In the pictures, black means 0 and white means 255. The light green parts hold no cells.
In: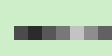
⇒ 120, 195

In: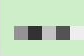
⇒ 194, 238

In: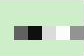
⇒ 219, 252

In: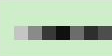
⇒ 16, 197

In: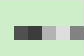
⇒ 179, 222

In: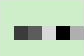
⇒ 217, 217

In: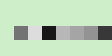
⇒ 183, 221

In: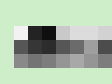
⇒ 86, 242

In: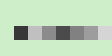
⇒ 75, 213
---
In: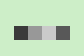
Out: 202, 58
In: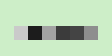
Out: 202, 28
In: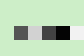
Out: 242, 4
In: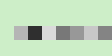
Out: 218, 47
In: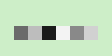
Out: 243, 26
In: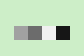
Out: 240, 22
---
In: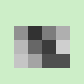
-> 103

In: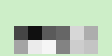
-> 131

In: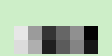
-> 91

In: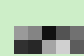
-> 165

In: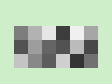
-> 82

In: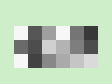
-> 179

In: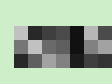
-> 17

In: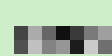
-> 28

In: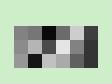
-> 229

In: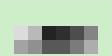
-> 88
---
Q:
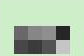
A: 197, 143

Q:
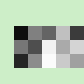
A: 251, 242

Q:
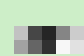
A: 247, 225

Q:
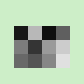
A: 224, 204

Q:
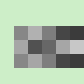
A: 199, 177

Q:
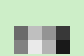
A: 234, 191

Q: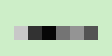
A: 200, 148
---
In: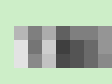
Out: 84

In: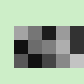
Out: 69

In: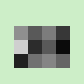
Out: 113

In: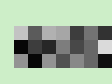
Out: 136

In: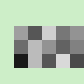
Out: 86

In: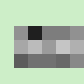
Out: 113
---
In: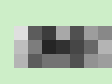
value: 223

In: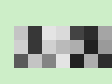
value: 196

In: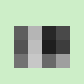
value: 94

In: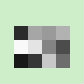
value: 43

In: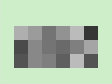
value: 175

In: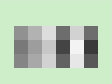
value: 145

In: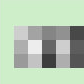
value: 206

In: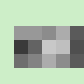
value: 152
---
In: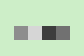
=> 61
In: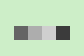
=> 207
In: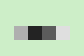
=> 92
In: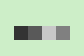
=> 200
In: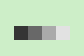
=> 170
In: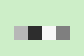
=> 247
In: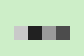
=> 154
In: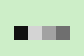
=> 162
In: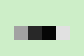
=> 6
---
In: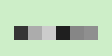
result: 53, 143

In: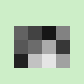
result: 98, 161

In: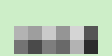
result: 179, 44

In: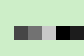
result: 70, 28

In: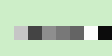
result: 198, 12

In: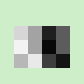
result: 214, 20

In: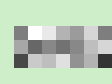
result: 126, 52

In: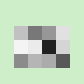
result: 193, 88
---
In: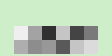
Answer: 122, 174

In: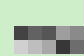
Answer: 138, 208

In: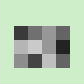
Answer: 100, 141

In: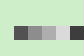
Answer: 61, 82

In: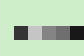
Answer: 24, 52

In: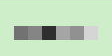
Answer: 213, 114

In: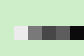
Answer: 11, 236

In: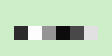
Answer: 225, 44

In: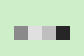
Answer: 38, 138

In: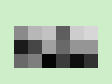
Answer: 215, 105
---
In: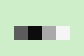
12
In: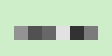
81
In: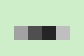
79
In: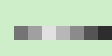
160
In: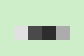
74
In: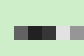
33
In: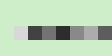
66
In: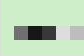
23
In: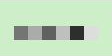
171
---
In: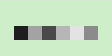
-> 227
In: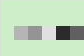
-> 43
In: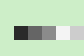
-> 244
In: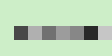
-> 41
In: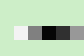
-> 48
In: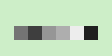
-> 237
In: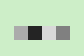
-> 216
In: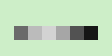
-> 82
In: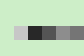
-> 141
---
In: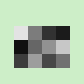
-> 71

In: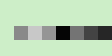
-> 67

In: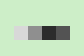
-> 44

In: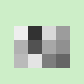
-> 125

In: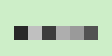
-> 154

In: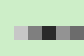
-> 147

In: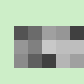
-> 181
